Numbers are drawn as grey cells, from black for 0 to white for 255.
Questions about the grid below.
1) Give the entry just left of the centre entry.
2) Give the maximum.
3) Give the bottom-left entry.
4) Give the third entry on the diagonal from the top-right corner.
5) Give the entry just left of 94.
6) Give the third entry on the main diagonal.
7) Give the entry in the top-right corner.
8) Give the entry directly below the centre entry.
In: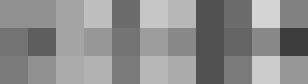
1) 116
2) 212
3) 122
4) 122
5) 116
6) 171
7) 130
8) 183

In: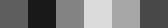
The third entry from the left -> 131
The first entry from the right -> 71
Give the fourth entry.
219

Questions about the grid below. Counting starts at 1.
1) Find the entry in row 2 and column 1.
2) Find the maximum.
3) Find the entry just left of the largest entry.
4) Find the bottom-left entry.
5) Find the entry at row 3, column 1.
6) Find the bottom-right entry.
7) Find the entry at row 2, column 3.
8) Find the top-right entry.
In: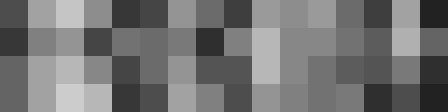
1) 55
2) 204
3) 162
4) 100
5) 100
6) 34
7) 148
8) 34

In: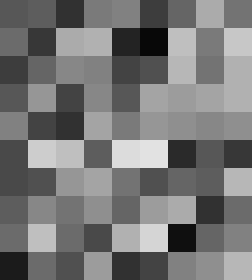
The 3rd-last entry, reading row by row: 129
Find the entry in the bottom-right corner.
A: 183
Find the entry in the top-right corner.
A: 115
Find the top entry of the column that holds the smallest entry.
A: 61
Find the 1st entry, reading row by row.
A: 87
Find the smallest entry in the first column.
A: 27
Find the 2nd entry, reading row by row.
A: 93
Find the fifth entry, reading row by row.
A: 129
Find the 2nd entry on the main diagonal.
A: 55
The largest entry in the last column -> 199
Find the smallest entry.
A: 8
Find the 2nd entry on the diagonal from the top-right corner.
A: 122
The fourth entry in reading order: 122
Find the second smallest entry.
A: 15
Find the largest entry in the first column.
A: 129
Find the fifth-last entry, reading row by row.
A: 49
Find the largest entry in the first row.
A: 171
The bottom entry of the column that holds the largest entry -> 67
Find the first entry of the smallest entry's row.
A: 107
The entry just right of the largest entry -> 42
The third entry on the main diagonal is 135
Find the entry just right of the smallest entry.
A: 191
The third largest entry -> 213
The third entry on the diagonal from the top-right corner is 183
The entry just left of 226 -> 220
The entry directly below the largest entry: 80

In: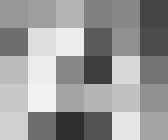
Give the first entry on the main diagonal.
151
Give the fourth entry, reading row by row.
128
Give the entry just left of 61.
136
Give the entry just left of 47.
110
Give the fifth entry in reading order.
136
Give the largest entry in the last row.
229
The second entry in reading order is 158
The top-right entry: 69
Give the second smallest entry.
61
